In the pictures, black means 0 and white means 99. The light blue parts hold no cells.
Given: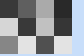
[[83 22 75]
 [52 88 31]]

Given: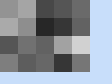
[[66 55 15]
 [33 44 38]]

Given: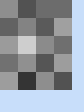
[[38 51 35]
 [60 80 54]]

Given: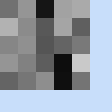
[[69 54 34]
 [52 56 33]]

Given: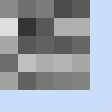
[[86 20 34]
 [65 34 38]]

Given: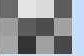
[[61 36 30]
 [65 20 62]]

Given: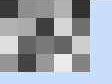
[[69 66 24]
 [86 39 47]]

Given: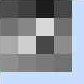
[[44 52 84]
 [66 80 27]]
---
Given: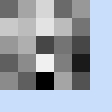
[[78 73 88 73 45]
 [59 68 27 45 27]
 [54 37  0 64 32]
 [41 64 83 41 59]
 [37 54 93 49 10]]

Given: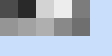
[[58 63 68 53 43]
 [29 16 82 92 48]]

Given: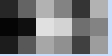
[[15 39 69 51 20 69]
 [11 34 65 56 25 61]
 [ 2  6 87 82 43 51]]

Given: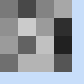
[[60 38 75 13]
 [56 79 60 18]
 [47 28 51 65]
 [43 70 70 33]]

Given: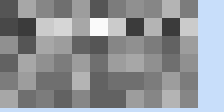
[[65 43 48 38 52 38 38 61 52 70 52]
 [56 33 65 61 38 33 52 56 48 38 61]
 [48 61 43 43 70 38 43 43 48 61 48]
 [38 65 56 48 61 43 61 65 56 43 56]
 [33 65 52 43 61 33 48 56 52 70 48]
 [28 23 79 83 65 97 79 23 70 23 79]]

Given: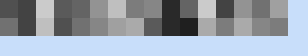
[[44 26 74 31 44 52 62 66 35 16 12 66 48 66 52 48]
 [31 26 79 35 39 57 74 48 52 16 39 79 26 57 44 62]]

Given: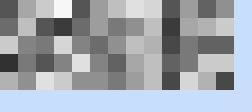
[[79 51 47 83 51 42 56 74 69 28 47 38 38]
 [69 56 87 79 56 56 47 61 74 28 83 69 28]
 [42 74 33 23 42 61 47 56 74 23 65 69 79]
 [33 65 79 96 33 61 74 87 83 33 61 38 56]
 [19 47 33 51 87 51 38 65 74 38 47 79 79]]
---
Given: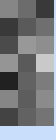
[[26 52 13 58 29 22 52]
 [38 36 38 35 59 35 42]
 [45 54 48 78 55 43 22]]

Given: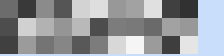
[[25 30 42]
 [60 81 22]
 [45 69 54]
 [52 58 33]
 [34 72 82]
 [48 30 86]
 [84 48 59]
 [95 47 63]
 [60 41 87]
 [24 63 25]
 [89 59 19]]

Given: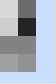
[[62 51 80 84]
 [57 51 14 42]]

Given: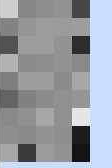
[[65 55 53 39 49 69 32 51 80]
 [23 53 56 50 61 54 61 58 52]
 [60 57 65 54 61 55 61 61 55]
 [57 55 56 56 54 57 57 60 57]
 [ 8 11 89 58 65 53 17 61 27]]

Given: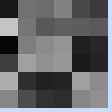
[[52 67 24  2 76  9]
 [30 18 62 49 46 44]
 [19 13 56 54 34 42]
 [17 14 59 58 37 51]
 [52 62 10 12 36 28]
 [56 54 14 15 35 23]]

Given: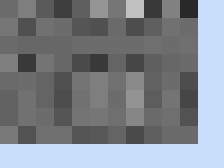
[[47 38 38 41 49 41 46 42]
 [32 44 44 42 22 40 31 49]
 [43 42 39 39 45 40 44 35]
 [43 33 30 31 40 40 42 24]
 [33 45 44 45 29 42 33 37]
 [34 46 49 49 22 42 31 58]
 [39 43 42 44 39 42 41 46]
 [29 52 57 53 27 42 30 75]
 [37 41 36 38 37 43 37 22]
 [41 43 45 42 40 42 44 50]
 [41 32 27 30 41 43 42 16]]

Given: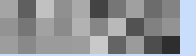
[[61 57 64]
 [53 46 37]
 [60 63 75]
 [60 54 56]
 [61 69 66]
 [78 52 26]
 [39 72 46]
 [60 32 62]
 [30 50 42]
 [18 57 51]]

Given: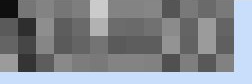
[[60 39 35  6]
 [20 27 18 46]
 [36 52 55 51]
 [53 35 36 46]
 [48 39 41 49]
 [47 45 69 79]
 [51 35 42 51]
 [51 36 41 51]
 [50 36 44 52]
 [31 57 54 33]
 [49 38 39 47]
 [34 60 60 41]
 [50 37 39 47]]
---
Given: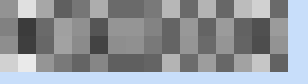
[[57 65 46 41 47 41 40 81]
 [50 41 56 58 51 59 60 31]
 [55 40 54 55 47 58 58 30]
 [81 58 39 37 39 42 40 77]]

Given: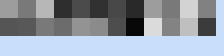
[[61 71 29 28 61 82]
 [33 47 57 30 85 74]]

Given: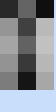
[[16  6]
 [58 72]
 [64 75]
 [57 71]
 [48 65]]

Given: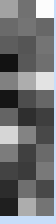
[[63 98]
 [41 40]
 [36 45]
 [ 7 43]
 [50 88]
 [ 8 40]
 [39 24]
 [83 28]
 [48 41]
 [26 47]
 [17 28]
 [12 45]]

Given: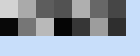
[[82 36 68 27]
 [ 3 72 21 18]]

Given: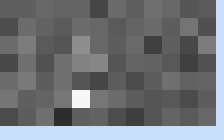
[[37 40 39 41 43 33]
 [30 38 42 35 41 45]
 [42 35 55 36 25 28]
 [28 32 50 33 38 25]
 [42 36 33 36 36 38]
 [45 39 96 42 33 29]
 [29 43 37 30 33 35]]
